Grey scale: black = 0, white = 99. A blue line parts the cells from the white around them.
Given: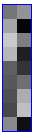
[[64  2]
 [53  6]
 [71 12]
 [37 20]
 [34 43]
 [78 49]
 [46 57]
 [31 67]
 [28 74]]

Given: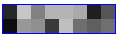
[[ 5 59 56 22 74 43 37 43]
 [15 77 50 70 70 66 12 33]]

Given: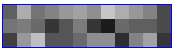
[[45 48 41 21 33 48 21 11 41 37 37 29]
 [25 59 74 33 33 41 55 55 18 51 63 21]
 [37 67 45 51 59 63 55 77 67 59 51 29]]

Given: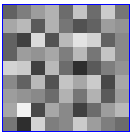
[[46 18 82 49 53 79 61 49 42]
 [38 25 85 32 72 88 82 38 53]
 [53 38 72 32 76 65 79 28 65]
 [38 49 61 69 42 76 42 79 46]
 [61 57 53 42 69 46 69 35 61]
 [38 61 57 65 49 72 46 76 53]
 [65 72 35 69 46 32 38 61 57]
 [82 79 25 72 42 18 35 49 57]
 [65 94 28 65 53 25 42 61 72]]

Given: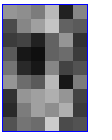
[[35  9  6 38 42 23]
 [45 16  9 52 26 32]
 [23 26 13 38 58 19]
 [58 42 35 72  9 48]
 [32 45 42 79 29 32]
 [16 48 62 55 68 23]
 [29 52 62 76 38 35]
 [58 55 48 72 13 52]
 [19 58 62 68 58 26]]

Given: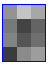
[[47 26 39]
 [51 33 43]
 [23 54 61]
 [57 76 65]]

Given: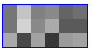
[[66 28 63 21 60 63]
 [46 76 50 53 39 43]
 [46 82 53 66 35 35]]
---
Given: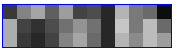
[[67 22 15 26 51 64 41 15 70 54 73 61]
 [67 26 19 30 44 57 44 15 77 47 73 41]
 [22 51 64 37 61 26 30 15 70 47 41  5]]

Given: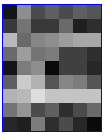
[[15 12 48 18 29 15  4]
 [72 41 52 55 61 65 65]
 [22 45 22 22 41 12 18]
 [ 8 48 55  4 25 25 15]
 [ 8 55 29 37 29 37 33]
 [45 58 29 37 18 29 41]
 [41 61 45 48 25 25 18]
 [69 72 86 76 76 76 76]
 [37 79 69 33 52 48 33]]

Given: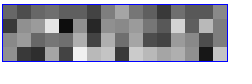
[[56 22 18 64 26 93 72 76 22 79 72 64 68 56  9 76]
 [40 30 40 43 37 37 26 49 64 46 37 22 43 34 34 53]
 [22 56 60 89  5 56 15 56 53 60 46 34 82 37 72 49]
 [53 60 40 46 43 68 26 68 43 64 30 26 60 53 30 49]]

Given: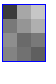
[[55 41 47]
 [51 44 37]
 [47 58 68]
 [23 65 77]]

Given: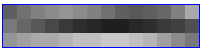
[[47 40 34 28 22 18 15 12 12 15 18 22 25 31]
 [37 44 50 54 58 54 50 44 37 34 37 40 50 66]
 [58 62 66 66 70 74 74 78 78 74 70 62 54 47]]

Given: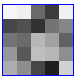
[[27 31 19 45 52]
 [59 34 74 71 55]
 [45 41 71 63 38]
 [67 55 27 12 81]
 [96 93 41 23 93]]

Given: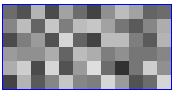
[[42 32 70 29 63 42 26 56 73 63 39 42]
 [29 49 60 32 83 39 26 73 73 49 35 70]
 [60 56 56 67 39 73 67 49 56 46 46 52]
 [26 70 35 52 77 52 49 83 60 32 42 83]
 [52 73 39 77 49 73 77 63 46 35 52 67]
 [67 80 29 83 32 60 86 42 19 46 80 56]]

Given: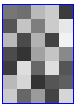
[[29 20 63 76 53]
 [72 29 69 26 94]
 [79 40 60 26 83]
 [46 43 72 79 23]
 [33 76 49 79 90]
 [72 83 20 33 37]
 [23 86 40 86 33]]

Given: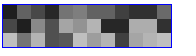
[[28 12 53 31 64 57 70 15 15 67 67 19]
 [12 38 28 15 45 49 38 38 25 19 19 41]
 [74 45 70 31 34 74 61 70 25 64 70 74]]
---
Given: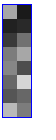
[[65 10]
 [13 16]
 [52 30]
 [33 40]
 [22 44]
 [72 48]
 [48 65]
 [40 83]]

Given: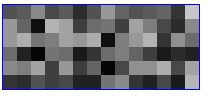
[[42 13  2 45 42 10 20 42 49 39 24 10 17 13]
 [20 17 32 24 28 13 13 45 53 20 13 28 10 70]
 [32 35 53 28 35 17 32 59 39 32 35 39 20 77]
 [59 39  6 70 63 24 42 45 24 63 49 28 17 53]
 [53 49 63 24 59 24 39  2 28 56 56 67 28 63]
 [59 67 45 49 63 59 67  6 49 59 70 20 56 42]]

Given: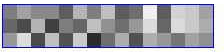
[[40 29 70 25 49 40 74 56 43 59 85 40 85 78 67]
 [49 63 53 53 36 70 49 74 36 43 93 36 82 78 63]
 [59 85 29 74 32 78 17 43 67 32 67 59 46 63 56]]

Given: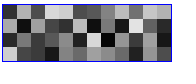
[[66  6 62 27 19 73  6 47  9 88 38 16]
 [80 27 23  9 51 41 62 54 41 13 58 30]
 [16 47 23 34 54 13 84  2 58 23 62  9]
 [19 69 30 84 80 30 34 51 73 44 77 69]]

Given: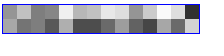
[[65 45 49 34 68 30 30 41 61 38 27 65 41 82]
 [58 75 49 52 93 71 75 90 86 58 79 97 86 19]]

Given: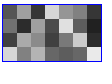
[[44 17 62 29 87 36 13]
 [83 50 70 40 36 40 91]
 [33 62 21 83 58 50 21]
 [25 66 54 25 47 79 17]]

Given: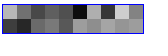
[[24 15 41 47 34 61 55 64 58 61]
 [71 44 28 37 31  5 68 21 80 51]]
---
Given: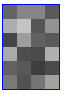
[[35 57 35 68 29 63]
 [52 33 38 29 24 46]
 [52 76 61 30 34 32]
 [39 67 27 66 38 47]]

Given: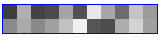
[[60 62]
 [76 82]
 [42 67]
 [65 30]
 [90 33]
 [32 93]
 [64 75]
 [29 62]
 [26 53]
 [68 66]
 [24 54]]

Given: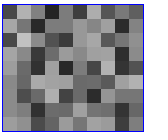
[[37 51 56 54 32 69 46 40 49]
 [47 17 46 18 20 62 46 20 24]
 [33 62 34 63 69 35 58 43 60]
 [67 52 65 62 27 42 17 45 63]
 [24 59 59 53 48 41 41 62 46]
 [48 48 23 60 16 62 26 41 60]
 [14 48 32 42 62 63 68 42 39]
 [50 16 54 22 19 66 41 19 29]
 [69 46 75 53 41 40 30 49 56]
 [28 65 28 64 61 53 54 54 61]]

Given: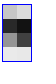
[[85  7 25 90]
 [77 16 58 91]]

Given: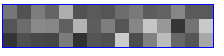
[[35 78 65]
 [35 45 33]
 [52 21 40]
 [38 59 73]
 [36 77 50]
 [47 52 30]
 [42 33 79]
 [33 49 31]
 [35 36 33]
 [32 70 19]
 [67 37 48]
 [39 52 27]
 [48 53 28]
 [32 42 31]
 [46 33 20]]

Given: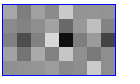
[[57 51 26 55 55]
 [58 74 60 47 79]
 [57 59 49 56 55]
 [78 41  6 77 53]
 [54 63 84 50 61]
 [62 55 50 66 58]
 [49 51 30 45 57]
 [65 54 50 63 56]]
